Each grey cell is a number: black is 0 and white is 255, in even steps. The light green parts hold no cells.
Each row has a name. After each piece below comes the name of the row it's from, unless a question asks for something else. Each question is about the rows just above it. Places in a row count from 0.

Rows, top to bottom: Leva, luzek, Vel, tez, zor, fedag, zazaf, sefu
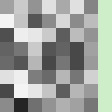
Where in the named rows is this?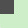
Vel, 0
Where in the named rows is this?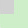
fedag, 6
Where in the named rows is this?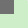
sefu, 2

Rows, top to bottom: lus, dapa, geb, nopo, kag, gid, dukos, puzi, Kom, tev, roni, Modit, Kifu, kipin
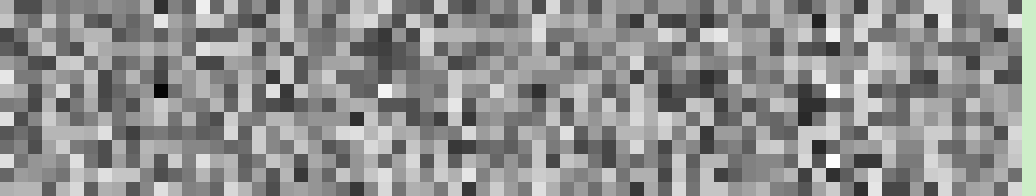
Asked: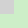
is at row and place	Kifu, 67
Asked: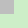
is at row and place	kag, 64
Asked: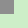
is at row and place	lus, 18

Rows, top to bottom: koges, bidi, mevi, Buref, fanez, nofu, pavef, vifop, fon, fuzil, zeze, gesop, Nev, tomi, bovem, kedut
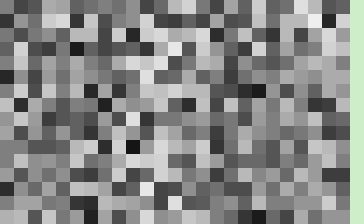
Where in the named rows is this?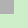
kedut, 0
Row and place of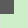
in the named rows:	bovem, 14
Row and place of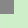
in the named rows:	Nev, 18

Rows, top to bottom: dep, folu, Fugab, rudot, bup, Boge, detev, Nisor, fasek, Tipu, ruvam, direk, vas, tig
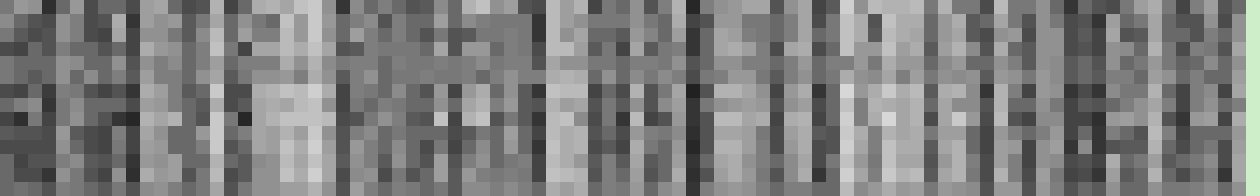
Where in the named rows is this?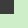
detev, 3
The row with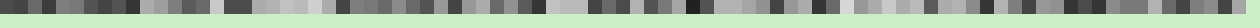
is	detev
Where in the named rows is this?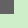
bup, 84
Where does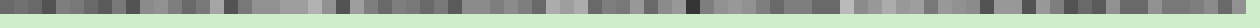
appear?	tig
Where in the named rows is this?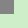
Fugab, 46
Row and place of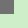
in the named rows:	tig, 1

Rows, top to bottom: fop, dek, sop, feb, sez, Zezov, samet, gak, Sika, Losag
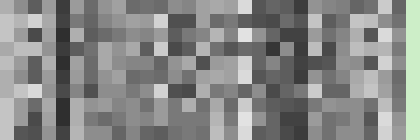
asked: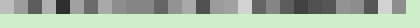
sez
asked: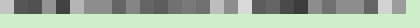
Losag
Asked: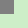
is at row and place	fop, 24

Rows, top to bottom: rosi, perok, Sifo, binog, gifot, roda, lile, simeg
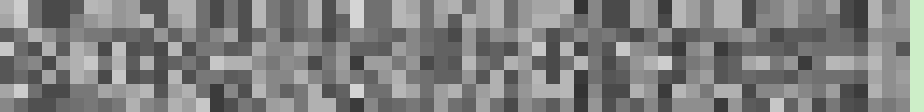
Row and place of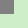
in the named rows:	perok, 5
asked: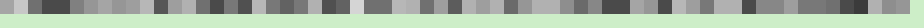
perok
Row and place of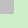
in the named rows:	binog, 8
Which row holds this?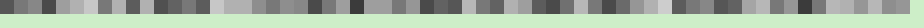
gifot
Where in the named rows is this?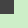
binog, 41
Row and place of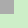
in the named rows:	binog, 18

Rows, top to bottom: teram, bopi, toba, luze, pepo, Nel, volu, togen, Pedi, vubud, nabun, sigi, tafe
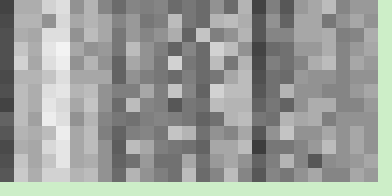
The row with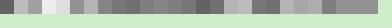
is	Pedi
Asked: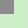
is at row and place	sigi, 23
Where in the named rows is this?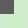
nabun, 8
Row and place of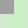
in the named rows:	Pedi, 2
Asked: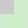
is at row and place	tafe, 1

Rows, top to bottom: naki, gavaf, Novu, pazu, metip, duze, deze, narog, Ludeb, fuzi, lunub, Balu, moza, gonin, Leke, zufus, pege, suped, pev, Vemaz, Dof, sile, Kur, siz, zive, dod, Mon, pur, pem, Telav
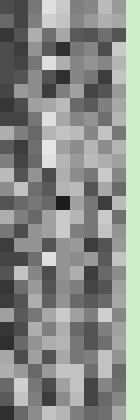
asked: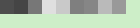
naki
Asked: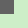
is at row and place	sile, 3

